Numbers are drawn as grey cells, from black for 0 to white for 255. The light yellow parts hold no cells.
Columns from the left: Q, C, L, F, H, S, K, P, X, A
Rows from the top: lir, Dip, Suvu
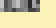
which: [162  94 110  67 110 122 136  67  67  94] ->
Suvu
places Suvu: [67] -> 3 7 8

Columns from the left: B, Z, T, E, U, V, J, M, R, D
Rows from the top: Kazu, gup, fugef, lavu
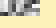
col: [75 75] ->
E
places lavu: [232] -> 8
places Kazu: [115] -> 3 9
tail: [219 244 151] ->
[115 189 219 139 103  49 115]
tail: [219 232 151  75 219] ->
[189  63  91 244 244]
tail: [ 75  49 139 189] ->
[115  91 175 204 232 189]
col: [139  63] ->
J

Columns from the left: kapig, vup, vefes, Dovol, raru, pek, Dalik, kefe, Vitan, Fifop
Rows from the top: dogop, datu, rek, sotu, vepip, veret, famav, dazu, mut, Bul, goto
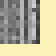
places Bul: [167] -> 3 5 7
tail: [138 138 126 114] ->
[138 167  88 151 167  72]
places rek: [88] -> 6 8 9
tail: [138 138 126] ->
[114 138 167  88 151 167  72]
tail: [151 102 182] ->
[ 72 167 209 102]
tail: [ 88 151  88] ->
[88]
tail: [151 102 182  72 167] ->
[209 102]

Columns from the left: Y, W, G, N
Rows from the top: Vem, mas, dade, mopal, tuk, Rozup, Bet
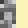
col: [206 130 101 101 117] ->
N
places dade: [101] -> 0 1 2 3
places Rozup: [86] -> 3
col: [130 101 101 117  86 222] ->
N
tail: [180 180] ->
[117]

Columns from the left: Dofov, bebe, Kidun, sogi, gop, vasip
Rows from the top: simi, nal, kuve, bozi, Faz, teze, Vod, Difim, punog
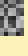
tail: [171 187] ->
[113  83]
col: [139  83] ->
Dofov

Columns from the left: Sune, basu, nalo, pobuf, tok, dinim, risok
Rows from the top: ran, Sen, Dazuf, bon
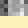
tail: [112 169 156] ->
[169 169 156]
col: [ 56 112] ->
basu
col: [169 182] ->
nalo

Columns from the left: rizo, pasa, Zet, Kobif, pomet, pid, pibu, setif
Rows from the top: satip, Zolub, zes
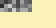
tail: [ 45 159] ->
[202 115  76 129 115 144]
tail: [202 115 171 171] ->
[115]
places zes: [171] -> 0 5 6
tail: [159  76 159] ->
[102  88]
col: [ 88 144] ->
setif
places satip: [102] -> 0 6

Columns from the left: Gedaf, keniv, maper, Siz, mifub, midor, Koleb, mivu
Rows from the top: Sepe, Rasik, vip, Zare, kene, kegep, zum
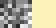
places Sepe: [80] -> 0 1 3
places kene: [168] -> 3 5 7
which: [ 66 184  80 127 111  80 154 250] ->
Zare
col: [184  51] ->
keniv
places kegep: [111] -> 3 4 6
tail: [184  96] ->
[127 111]

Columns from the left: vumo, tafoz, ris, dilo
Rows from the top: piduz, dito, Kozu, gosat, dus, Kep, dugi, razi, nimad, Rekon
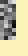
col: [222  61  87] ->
dilo
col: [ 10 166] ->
dilo

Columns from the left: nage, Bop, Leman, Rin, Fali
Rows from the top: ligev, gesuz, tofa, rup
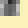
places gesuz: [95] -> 2
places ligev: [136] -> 1 4

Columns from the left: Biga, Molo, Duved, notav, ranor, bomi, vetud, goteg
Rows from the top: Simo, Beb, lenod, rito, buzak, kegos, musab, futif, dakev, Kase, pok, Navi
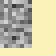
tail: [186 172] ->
[83]
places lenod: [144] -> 0 4 6
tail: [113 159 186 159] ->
[113 198 186]
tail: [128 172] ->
[128 144 186 186 144 113]

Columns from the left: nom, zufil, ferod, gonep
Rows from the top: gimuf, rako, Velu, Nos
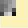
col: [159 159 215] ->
ferod
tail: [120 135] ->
[147 173]
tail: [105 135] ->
[159  80]
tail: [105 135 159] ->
[80]
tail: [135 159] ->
[80]

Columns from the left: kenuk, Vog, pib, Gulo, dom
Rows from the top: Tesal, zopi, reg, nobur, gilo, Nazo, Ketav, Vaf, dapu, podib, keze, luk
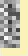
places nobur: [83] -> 2 3 4
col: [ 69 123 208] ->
pib
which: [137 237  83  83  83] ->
nobur

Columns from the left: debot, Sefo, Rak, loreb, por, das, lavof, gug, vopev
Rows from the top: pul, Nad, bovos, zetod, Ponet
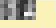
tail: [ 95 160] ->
[132]
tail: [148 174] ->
[ 95  51  51 148  95]

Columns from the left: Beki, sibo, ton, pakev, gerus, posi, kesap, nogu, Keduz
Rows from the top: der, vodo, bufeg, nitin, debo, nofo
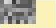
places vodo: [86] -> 4 5 6 7
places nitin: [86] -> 1 4 5 7

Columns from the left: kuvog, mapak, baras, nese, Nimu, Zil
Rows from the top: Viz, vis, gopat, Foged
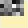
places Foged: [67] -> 0 2
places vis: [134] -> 2 4
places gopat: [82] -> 3
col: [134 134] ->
baras

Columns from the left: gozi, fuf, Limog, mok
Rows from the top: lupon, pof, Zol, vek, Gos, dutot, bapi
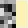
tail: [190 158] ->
[174 174]
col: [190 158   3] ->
mok
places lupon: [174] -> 2 3
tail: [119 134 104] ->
[190]
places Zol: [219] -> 0
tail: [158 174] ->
[174]

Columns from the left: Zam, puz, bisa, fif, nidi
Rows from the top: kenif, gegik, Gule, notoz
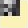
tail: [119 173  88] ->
[48 61]
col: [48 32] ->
fif

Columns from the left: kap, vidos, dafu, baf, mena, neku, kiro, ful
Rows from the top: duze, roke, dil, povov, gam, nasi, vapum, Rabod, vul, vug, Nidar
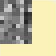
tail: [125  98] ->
[ 98 152  38  53]
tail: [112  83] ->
[98]
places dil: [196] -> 1 2 5 7
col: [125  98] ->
mena
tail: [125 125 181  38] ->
[83]
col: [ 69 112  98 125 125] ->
baf
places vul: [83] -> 1 6

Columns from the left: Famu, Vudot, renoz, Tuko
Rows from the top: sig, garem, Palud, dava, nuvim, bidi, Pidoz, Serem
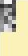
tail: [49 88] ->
[62 88]
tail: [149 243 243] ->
[75]
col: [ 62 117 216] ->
Tuko
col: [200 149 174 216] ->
renoz
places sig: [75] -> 3
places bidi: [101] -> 1

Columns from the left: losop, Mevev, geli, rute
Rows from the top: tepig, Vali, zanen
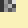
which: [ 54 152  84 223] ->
tepig
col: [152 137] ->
Mevev
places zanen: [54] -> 0
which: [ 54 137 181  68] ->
Vali
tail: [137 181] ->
[68]

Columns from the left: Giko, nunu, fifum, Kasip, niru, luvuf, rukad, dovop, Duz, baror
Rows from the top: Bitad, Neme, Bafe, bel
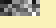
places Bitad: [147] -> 3 4 6
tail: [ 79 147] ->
[201 147  79  79]
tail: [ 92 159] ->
[ 92 106  92 215 106 186]
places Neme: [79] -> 0 1 4 8 9
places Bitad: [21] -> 1 2 8
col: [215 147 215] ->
dovop
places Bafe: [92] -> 2 4 6

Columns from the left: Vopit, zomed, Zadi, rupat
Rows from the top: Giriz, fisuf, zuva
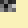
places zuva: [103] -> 3
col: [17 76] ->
zomed

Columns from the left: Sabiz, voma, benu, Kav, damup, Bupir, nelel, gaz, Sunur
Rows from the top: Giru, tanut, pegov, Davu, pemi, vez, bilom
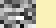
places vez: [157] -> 1 5 6
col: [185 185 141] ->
Sabiz
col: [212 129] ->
voma
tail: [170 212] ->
[212  84 113 113]
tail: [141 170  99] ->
[185]

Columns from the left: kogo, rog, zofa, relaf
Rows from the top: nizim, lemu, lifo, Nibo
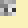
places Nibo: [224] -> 3
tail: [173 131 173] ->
[224]

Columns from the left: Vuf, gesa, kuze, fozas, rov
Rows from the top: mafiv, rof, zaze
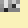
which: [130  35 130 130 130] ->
zaze
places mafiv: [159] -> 0 2
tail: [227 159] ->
[201 144]
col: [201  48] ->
fozas
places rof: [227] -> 1 4
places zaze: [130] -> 0 2 3 4

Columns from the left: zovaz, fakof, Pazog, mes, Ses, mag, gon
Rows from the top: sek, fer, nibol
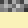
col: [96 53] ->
gon
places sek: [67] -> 0 2 5
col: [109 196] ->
Ses
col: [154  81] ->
Pazog

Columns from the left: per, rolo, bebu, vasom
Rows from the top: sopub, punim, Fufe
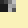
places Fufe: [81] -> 3
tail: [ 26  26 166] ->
[154]

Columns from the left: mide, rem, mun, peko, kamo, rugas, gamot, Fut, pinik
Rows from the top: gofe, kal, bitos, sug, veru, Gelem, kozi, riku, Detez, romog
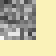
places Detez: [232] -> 2 3 4
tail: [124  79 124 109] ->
[155 155 124]
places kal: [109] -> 5
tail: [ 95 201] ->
[ 67 187]
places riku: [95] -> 5 7

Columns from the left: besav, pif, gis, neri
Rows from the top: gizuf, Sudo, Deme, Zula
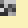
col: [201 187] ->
pif
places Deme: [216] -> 0
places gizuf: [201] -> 1 2 3

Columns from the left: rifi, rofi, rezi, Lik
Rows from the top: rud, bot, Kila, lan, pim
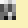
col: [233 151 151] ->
Lik
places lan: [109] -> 0 1
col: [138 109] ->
rofi
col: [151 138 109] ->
rofi
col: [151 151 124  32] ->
Lik
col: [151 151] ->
Lik
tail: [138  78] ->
[151]

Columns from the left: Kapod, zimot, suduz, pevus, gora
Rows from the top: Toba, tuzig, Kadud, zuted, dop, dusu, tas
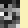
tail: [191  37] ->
[65]
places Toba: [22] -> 0 1 2 4

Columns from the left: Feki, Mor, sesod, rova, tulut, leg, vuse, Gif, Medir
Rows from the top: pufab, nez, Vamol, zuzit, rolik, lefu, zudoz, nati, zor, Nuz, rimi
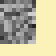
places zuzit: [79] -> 1 2 3
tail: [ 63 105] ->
[118  91 148 118 132 118  63]
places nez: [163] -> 2 4 7

